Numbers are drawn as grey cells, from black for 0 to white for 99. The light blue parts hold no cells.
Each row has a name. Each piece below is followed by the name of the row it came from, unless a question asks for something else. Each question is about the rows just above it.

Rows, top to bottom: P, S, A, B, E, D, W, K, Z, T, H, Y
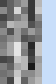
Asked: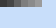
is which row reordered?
A
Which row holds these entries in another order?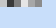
K

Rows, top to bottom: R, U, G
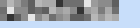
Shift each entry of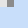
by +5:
[94 59]
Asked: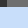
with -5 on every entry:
[15 38 38 38]
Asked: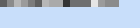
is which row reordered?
R
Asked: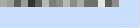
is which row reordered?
G
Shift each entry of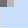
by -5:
[38 66]
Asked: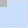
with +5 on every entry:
[76]
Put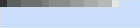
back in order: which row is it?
R

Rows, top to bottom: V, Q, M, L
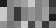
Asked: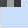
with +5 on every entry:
[33 67 27]
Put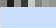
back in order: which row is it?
V
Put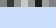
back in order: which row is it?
V
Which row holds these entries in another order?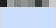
M
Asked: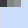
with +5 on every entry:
[27 56 62]

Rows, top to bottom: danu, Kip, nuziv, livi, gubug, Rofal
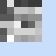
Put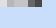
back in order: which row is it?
Kip
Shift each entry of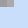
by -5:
[56 61]

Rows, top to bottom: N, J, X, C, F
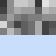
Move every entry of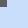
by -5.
[32]
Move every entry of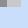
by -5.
[50 73 73]
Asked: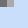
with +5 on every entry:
[48 71]
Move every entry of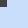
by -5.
[21]
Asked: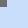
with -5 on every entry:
[38]

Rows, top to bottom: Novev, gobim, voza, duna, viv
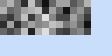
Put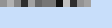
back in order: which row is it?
duna
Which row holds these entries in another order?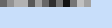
gobim
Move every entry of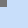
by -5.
[41]
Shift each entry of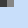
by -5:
[18 47]
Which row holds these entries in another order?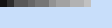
Novev
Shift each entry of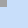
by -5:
[58]
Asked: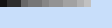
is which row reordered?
duna

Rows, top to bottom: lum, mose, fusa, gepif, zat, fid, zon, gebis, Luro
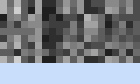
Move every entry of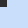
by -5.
[13]
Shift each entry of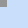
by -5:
[53]

